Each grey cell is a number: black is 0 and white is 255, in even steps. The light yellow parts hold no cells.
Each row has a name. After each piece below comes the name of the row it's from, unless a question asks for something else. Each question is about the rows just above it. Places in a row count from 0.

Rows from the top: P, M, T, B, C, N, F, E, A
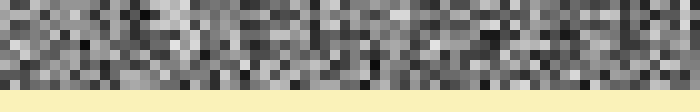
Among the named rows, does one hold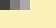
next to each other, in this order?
yes
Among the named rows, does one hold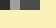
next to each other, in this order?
yes

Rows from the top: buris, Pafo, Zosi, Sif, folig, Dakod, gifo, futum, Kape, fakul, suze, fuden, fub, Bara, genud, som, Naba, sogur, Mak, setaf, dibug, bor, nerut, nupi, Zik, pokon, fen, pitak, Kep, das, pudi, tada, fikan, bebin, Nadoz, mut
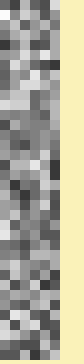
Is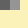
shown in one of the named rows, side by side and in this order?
yes
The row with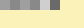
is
som
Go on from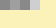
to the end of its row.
[106]

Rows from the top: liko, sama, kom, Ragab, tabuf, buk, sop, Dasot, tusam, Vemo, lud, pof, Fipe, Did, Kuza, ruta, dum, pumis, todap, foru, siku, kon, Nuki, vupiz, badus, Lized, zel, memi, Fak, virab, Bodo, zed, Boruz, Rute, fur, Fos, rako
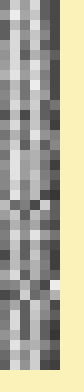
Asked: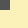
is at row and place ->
pof, 0
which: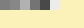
Fak
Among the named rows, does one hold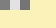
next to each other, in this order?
yes
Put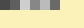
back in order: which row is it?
Fos
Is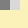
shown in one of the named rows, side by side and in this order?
yes
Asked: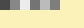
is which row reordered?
tusam
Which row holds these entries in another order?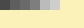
siku

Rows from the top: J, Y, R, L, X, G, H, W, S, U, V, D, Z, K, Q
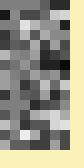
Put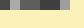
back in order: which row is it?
Q
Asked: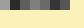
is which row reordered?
U
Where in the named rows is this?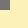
H, 1
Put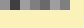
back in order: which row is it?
W

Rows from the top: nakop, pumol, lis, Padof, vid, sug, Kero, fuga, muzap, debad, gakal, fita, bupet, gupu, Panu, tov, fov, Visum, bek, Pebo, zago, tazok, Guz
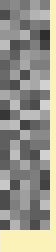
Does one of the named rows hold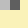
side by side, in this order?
yes
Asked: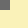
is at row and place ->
fuga, 0
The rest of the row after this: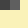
[117]
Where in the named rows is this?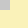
bek, 0
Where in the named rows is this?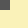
tov, 0
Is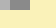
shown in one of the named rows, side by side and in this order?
yes
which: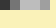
fita

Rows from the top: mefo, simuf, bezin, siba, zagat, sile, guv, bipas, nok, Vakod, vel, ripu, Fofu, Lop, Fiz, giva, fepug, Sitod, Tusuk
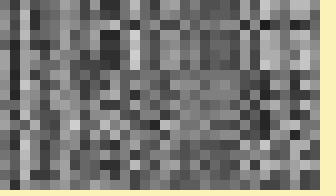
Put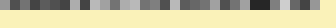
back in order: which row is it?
siba
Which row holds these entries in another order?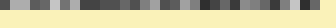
Fiz

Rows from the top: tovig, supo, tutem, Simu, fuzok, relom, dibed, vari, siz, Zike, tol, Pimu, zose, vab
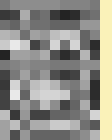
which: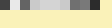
Zike
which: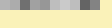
Simu
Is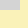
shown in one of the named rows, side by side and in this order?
yes
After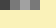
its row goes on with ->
[151  78  56  66 172  78]
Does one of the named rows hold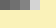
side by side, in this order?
yes
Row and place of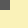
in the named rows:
zose, 9
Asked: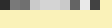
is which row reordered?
Zike

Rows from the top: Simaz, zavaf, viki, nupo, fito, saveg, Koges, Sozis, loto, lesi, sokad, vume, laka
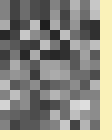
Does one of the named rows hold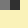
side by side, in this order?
yes
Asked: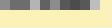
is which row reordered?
loto
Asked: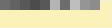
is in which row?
vume
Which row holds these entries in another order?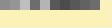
vume
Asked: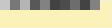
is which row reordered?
Simaz
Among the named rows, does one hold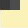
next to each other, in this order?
yes
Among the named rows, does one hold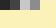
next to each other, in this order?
yes

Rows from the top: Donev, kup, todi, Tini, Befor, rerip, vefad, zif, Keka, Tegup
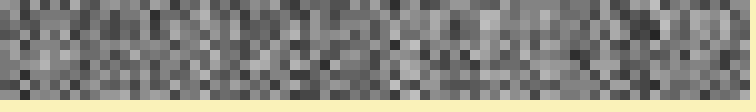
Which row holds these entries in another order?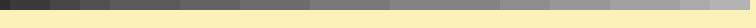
zif
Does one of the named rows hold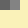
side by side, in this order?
yes
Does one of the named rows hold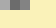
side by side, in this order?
no
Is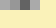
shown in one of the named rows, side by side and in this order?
yes
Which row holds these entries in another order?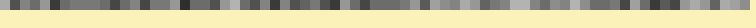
kup
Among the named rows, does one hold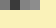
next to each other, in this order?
no

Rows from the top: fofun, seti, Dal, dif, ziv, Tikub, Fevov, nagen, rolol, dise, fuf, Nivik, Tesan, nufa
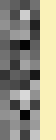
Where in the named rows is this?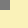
Fevov, 0
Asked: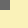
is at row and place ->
Tikub, 3
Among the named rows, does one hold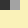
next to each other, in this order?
yes
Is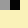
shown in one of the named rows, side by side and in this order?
yes

